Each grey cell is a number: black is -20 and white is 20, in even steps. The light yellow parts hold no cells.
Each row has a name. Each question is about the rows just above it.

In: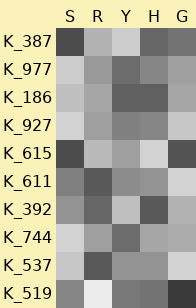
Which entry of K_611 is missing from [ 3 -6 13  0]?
[2]
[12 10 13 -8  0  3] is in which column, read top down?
S
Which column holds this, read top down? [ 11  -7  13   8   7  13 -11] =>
G
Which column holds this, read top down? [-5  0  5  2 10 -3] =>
Y

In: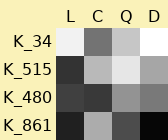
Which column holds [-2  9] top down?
C
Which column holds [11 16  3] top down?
Q
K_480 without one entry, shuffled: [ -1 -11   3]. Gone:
[-10]
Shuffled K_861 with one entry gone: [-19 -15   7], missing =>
[-8]

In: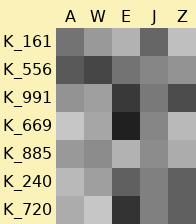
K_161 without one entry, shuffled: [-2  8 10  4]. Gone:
[-4]
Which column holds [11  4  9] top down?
A

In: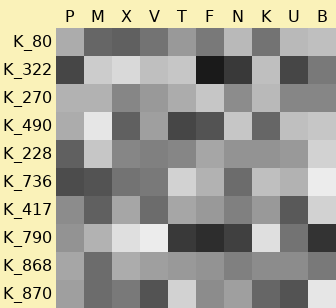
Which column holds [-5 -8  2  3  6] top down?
P
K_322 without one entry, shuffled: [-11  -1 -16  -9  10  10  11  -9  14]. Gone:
[12]
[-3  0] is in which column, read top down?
N
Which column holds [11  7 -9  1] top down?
T

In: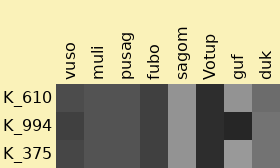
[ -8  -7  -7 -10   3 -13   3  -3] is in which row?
K_610
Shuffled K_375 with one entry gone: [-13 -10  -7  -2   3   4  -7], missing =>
[-9]
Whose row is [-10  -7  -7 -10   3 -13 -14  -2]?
K_994

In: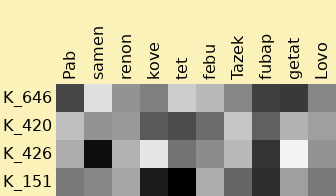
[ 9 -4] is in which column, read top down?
Tazek
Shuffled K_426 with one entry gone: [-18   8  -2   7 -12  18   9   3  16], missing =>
[2]
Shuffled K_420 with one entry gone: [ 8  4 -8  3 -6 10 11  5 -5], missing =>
[-3]
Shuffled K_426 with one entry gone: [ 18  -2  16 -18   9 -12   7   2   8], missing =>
[3]
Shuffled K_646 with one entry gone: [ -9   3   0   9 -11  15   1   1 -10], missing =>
[12]
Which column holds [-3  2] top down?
febu
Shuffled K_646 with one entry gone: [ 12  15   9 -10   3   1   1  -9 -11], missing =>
[0]

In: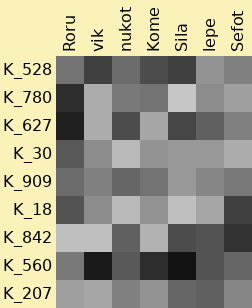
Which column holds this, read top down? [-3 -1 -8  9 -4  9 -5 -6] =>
nukot
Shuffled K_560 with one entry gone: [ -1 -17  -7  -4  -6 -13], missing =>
[-16]

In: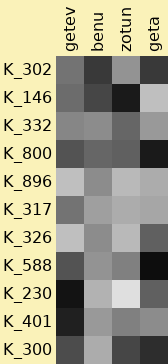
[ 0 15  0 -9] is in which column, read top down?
zotun
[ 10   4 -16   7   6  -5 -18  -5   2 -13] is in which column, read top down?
geta
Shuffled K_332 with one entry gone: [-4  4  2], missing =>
[1]
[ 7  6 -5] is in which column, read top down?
geta
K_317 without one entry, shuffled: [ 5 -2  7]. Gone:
[6]

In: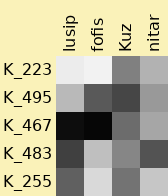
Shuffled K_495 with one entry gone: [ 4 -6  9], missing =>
[-9]
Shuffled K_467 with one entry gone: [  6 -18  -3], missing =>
[-19]

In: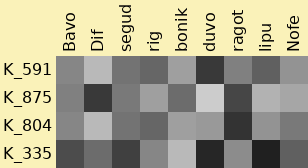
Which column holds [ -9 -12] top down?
ragot
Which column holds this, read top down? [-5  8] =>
lipu

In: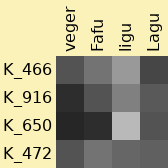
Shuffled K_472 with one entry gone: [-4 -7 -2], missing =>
[-5]
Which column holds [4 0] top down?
ligu
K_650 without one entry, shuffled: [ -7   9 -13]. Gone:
[-14]
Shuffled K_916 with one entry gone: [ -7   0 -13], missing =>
[-6]
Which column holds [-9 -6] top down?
Lagu

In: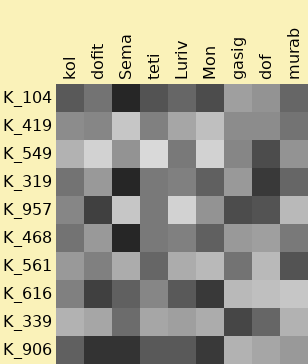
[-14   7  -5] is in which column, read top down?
Sema
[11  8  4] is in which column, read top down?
murab

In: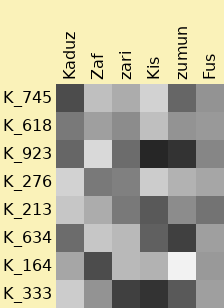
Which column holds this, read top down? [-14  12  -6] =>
Kis
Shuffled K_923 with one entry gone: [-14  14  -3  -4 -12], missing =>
[1]

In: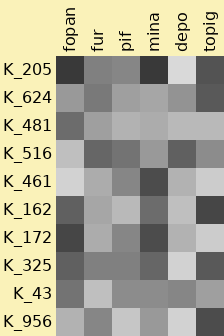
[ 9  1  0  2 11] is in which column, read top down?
pif
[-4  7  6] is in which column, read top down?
fur

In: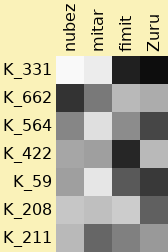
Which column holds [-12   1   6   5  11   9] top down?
nubez
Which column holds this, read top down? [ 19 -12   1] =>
nubez
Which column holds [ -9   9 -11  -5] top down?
Zuru
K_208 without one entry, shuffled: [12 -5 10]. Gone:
[11]
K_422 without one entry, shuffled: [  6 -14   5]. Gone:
[9]
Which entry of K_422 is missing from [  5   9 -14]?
[6]
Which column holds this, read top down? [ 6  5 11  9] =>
nubez

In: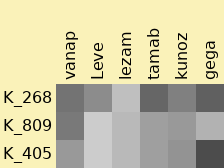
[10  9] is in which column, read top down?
lezam
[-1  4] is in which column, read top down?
vanap
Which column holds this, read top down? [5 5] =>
tamab
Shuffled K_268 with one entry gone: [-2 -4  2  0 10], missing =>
[-5]
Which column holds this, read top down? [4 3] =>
kunoz
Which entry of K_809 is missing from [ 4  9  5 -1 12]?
[8]
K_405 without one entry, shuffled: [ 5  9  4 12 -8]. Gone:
[3]

